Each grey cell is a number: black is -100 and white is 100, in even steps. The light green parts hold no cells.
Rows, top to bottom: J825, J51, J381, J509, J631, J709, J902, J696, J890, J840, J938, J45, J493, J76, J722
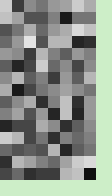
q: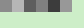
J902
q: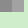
J696
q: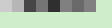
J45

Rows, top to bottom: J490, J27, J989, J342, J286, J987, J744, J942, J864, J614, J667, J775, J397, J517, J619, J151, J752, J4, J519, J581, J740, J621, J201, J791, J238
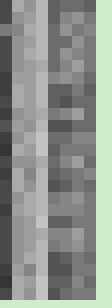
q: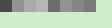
J286
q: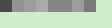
J581
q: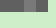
J942
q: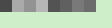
J151
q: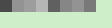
J27
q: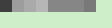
J4

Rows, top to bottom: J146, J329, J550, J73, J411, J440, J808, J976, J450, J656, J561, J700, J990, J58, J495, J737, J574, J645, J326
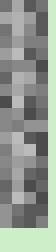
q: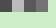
J450
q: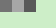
J146
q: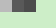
J700
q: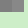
J440

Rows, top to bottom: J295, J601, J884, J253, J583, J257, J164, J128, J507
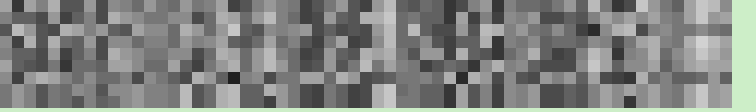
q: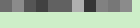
J253
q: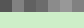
J507

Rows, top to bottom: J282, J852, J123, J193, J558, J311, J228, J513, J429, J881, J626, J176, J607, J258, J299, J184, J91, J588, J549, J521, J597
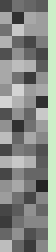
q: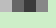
J597
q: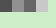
J881

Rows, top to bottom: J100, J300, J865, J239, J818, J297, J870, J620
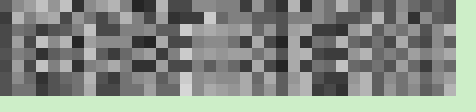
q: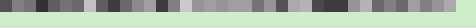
J818
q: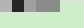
J239
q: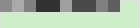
J297
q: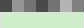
J300
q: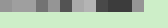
J818

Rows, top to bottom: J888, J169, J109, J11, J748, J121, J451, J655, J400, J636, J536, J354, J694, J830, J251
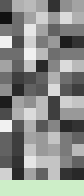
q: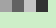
J251
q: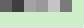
J354
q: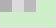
J636
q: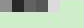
J655
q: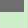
J748
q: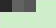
J655

